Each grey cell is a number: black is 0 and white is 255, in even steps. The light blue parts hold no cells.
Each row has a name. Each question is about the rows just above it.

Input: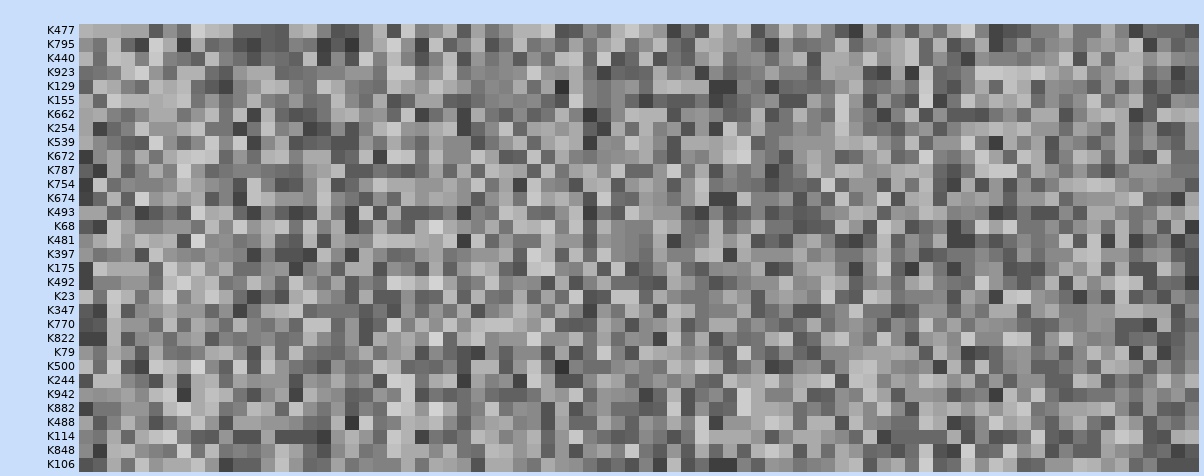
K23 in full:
[185 117 199 178 117 170 205 129 170 199 170 110  68 110  83 170 192 149
 129  91 170  91  91 143  97 104 185  97 178 117 110 170 104 162 110 199
  83  91 192 192 104 170 137 117 117 137 170 149  91 149 162 149 129 199
 104  91 192 178 117 129 129 137  83 162 143  68 192 199 149 137 110  68
 129  83 185  91 117  83 137 117]
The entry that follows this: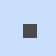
[91]
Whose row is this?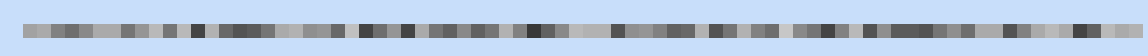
K662
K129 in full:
[ 97 185 170 129 110 185 170 185 110  91  68 129 149 185 178 129 117 192
 170 129 117 110 185 162 149 192 170 149 117 137 129 170 110 162  50 170
 129 117 137 149 110 178 185 170 170  62  62 129 117  68 104 110 104 117
 149 178 110 117 143 117 199 104  83 129 170 104 192 170  91 143 137 129
  97 149  97 143  83 110  83  91]
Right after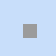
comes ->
[143]
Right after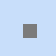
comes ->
[97]

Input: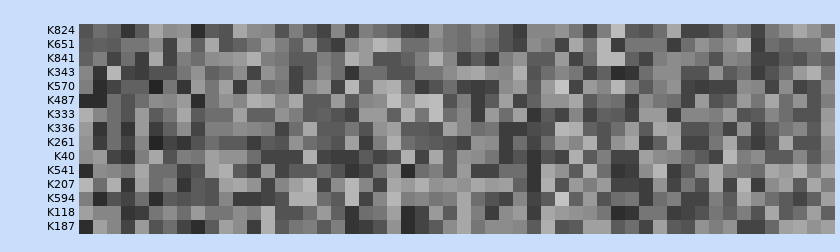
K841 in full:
[ 97 126  68 110  61 167  68 126 110 140 146 154 175 126 118  91  91 126
 110 175 154  83  83  97 126 175 134  68  91  61 126 146  91  91 154  68
 110 182 182  97  68 126 140 134 118  83 134 126  68  68  91  83 110  97]
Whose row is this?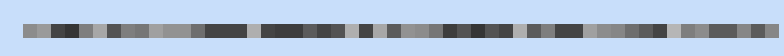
K40
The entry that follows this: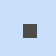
[83]
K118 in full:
[160 134 134  53  61 118 140 110 154 118 118 140 126 175  83  83 110 154
  97  53 110 118 160  45  68 154  91 167 126  61 140 154  61 167 154 146
 140 118  45  53 118 118  61  68  83 118  97 126  83 167  91 110 160  97]
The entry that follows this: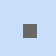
[160]

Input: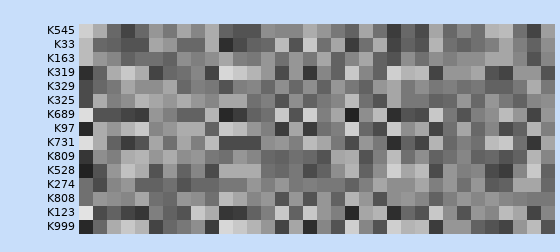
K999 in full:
[ 40 104 172 200 180  68 104 120 142  60 215 200 180 150  68 166  46 134
  83 207 134  83 207 180 187  60 150 150  98  83  68 150 187  83]
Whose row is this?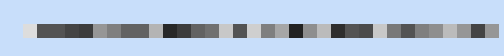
K689
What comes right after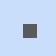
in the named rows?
[98]
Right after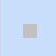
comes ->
[172]

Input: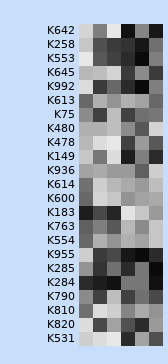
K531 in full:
[206 220 232  43 162  80]
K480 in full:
[176 176 190 139  88 212]
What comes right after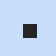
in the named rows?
[226]

